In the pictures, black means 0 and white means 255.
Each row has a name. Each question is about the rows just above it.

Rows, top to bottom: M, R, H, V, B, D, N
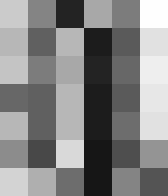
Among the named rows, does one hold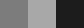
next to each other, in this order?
no
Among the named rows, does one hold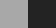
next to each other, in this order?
yes
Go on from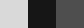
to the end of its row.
[148]
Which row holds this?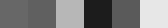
V
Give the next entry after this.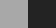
[103]

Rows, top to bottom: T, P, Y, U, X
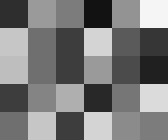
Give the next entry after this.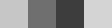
[90]
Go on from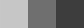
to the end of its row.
[212  90  54]

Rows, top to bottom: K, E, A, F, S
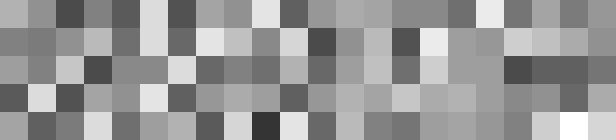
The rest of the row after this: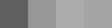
[137 137 111 235 117 164 123 151]
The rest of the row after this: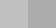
[145]
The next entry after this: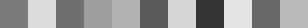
[129]
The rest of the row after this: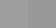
[206 192 171 145]
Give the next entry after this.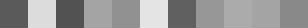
[137]
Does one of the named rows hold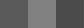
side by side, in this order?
no

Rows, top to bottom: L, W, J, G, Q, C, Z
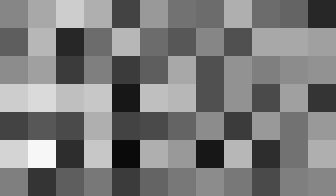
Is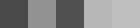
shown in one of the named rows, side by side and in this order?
no
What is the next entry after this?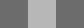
[87]
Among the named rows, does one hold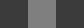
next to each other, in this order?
yes
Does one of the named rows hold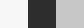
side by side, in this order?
yes
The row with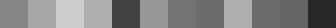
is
L

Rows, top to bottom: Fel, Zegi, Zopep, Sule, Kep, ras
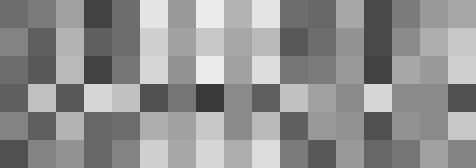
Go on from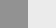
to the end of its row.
[161 220 117 123 153  66 167 153 207]
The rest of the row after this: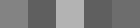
[207 161 199 167 185  88 109 146  73 138 173 199]
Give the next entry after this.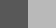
[66]

